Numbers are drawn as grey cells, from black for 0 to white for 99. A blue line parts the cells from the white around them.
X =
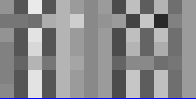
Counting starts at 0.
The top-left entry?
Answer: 57
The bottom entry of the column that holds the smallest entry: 74
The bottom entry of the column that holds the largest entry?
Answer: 88
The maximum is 91
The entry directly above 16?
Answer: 70
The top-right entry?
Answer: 60
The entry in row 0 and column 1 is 33
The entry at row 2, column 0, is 57
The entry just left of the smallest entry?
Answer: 77
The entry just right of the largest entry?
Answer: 33
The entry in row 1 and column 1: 46
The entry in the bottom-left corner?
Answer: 53
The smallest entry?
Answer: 16
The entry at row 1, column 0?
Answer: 46
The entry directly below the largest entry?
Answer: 43
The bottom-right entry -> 60
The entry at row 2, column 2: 88

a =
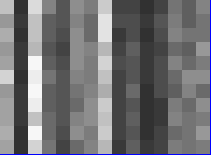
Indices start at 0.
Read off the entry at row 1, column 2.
75
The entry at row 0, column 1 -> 19
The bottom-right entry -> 48
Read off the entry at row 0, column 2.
85
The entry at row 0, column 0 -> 75
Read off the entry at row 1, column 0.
59
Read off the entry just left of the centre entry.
48
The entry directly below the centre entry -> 67
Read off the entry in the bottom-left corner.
63
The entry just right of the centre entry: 26
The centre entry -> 75
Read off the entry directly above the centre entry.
82
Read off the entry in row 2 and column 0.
67
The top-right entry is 51
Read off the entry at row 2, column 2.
75

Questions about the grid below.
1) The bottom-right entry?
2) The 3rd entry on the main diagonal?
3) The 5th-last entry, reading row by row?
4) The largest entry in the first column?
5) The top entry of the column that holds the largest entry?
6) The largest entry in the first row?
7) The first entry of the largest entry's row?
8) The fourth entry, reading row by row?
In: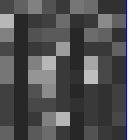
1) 19
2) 32
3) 22
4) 71
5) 42
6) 50
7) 46
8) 32

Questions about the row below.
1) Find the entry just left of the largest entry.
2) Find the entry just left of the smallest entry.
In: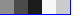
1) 11
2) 29

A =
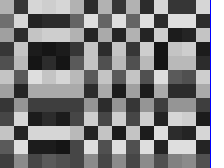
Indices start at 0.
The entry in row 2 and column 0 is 62
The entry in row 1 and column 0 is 43
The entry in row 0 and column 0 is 69
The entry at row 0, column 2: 83
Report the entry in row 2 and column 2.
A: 76
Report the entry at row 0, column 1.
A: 21
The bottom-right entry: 31
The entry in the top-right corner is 83
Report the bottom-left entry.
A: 24
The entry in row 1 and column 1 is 83

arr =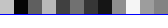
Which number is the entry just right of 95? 61
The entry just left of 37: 2

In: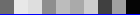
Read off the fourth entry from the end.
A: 80
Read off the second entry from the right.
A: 62
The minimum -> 2

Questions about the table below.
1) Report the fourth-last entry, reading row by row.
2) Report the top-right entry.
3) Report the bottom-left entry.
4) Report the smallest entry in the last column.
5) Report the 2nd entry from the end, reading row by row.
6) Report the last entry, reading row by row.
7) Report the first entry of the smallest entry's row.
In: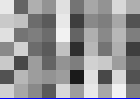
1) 90
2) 68
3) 81
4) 24
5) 94
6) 49
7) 32
